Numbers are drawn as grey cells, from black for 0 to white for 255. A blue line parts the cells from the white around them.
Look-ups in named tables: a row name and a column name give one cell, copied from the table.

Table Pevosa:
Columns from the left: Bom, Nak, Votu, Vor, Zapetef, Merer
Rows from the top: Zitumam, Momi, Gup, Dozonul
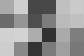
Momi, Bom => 107
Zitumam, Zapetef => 192
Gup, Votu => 173
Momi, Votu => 78
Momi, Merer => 192
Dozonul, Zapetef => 159
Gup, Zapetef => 170
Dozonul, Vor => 123
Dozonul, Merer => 120
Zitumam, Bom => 170
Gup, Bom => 209
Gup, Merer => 126
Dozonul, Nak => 137
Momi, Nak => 149
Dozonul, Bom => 205
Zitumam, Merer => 202
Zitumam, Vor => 72
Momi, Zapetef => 186
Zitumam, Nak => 207
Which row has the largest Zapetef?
Zitumam

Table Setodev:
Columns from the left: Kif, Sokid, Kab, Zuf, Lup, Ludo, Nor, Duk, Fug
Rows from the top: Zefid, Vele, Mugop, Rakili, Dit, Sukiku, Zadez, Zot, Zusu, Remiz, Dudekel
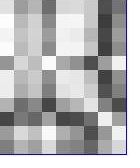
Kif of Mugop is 243
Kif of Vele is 253
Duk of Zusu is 239
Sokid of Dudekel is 180
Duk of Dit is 158
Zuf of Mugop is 156
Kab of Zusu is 103
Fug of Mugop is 156
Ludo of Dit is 145
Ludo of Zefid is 218
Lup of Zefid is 215
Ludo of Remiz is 149
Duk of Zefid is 79
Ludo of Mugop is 235
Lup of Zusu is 71
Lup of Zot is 160
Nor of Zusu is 112
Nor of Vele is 200

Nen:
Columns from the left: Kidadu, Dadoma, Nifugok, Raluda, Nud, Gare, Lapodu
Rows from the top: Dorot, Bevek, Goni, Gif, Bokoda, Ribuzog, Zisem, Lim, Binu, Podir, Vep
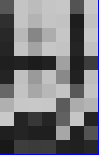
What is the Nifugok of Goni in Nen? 134
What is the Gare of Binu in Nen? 198
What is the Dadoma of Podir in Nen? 36
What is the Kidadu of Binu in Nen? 201
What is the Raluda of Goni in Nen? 173
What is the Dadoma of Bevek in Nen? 196
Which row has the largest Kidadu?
Binu

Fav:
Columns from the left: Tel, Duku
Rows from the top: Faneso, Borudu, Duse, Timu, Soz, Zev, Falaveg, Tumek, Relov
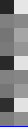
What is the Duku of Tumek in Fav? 226
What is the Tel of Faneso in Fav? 37
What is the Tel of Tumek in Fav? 46
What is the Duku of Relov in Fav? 144
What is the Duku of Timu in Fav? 149
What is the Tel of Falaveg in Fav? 118
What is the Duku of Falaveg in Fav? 154
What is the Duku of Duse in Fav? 165
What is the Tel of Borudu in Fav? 128
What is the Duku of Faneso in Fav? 230
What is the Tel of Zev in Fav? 130
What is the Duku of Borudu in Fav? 136
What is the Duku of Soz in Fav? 226
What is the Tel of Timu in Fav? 122
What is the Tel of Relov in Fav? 124
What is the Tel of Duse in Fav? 117

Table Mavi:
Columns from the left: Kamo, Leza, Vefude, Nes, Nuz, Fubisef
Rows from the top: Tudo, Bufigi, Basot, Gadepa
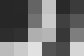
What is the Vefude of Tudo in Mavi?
100
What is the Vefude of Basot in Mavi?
175
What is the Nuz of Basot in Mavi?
55
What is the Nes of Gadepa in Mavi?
84
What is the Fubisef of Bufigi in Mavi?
87
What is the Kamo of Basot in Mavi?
45
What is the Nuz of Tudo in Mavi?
41
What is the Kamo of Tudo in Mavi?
39
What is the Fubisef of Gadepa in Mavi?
213
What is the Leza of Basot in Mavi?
49
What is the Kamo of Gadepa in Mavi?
187
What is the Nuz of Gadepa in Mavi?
73
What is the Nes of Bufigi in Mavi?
202
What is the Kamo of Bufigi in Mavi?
39
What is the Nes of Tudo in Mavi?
194
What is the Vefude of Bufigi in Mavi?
114
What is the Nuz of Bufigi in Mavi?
64
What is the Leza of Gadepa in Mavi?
202

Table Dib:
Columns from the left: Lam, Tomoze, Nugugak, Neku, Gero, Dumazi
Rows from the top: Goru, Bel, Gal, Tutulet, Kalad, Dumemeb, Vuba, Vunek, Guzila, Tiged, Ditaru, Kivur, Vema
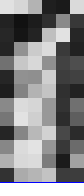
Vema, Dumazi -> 61
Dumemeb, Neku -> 207
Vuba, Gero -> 48
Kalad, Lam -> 113
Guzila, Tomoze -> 226
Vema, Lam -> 50
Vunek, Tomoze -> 219
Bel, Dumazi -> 56
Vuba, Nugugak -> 179
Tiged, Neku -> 210
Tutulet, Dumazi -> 33
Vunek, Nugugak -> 214
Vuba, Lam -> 30
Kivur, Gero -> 27
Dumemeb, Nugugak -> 143
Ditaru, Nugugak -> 227
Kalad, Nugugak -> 216
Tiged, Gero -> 72

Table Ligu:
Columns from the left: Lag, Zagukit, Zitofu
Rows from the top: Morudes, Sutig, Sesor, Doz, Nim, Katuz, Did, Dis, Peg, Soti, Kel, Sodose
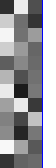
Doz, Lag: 206
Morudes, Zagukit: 237
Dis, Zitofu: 57
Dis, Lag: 160
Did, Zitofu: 120
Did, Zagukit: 27
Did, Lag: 234
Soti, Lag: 139
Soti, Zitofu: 119
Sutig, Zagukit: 111
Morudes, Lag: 47

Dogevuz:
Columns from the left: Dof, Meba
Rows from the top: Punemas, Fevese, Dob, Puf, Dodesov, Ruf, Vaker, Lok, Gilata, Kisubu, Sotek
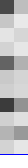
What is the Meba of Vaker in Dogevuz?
215
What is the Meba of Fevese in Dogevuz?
233
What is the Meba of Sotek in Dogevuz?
230
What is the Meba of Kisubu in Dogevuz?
153
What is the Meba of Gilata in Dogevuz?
223
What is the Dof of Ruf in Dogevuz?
201
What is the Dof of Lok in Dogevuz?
59
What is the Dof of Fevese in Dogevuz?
198
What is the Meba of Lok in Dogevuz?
146
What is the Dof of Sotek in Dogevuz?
211
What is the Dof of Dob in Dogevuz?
228
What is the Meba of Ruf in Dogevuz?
212
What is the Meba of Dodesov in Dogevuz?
177
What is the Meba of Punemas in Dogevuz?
190
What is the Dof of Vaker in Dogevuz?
207

